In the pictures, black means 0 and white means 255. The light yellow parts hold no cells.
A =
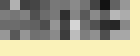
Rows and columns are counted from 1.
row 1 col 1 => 82
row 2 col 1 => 125
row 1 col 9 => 116
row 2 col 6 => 121
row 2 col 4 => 80
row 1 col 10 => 67
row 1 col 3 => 63
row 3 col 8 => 213
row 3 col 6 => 149
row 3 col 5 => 77
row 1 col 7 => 117
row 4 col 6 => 138
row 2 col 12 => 183
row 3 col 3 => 101
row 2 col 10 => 138
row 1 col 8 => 138

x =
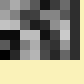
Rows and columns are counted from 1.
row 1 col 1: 138
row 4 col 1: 11
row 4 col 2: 11
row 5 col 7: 152
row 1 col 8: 46
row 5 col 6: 50
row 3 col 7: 183
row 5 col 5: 65
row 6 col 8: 46
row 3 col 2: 185
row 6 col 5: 74
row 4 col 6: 63
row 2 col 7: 86
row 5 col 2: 20
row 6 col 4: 181
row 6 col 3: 160
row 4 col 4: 189

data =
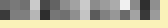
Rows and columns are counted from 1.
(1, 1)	109
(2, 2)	126
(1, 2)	121
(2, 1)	58
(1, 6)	99
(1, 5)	72
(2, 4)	182
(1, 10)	140

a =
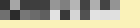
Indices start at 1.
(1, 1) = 50
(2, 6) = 226
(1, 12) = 148
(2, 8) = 213
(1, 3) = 60
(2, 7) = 56

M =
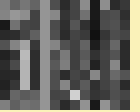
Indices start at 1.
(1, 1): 128
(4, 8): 68
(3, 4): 66
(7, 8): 63
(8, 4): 45
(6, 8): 64
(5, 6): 133
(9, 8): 63
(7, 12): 135
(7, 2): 74
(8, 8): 69
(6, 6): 76
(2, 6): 136
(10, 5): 149
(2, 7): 52
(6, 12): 83
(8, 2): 41
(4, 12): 77
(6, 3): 186
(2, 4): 66
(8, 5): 149
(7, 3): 179
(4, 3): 68
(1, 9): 140
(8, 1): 39
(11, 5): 149
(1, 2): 99
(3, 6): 75
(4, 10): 17
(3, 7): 47
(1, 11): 142
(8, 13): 84
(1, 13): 56
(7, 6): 89
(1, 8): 69

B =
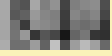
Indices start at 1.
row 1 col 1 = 169
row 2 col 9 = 122
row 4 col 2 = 116
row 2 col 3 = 97
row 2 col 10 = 133
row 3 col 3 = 58
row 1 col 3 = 83
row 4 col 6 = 70
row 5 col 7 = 75
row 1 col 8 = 127
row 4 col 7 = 23
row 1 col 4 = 167
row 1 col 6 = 146
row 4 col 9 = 119
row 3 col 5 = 137
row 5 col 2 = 111
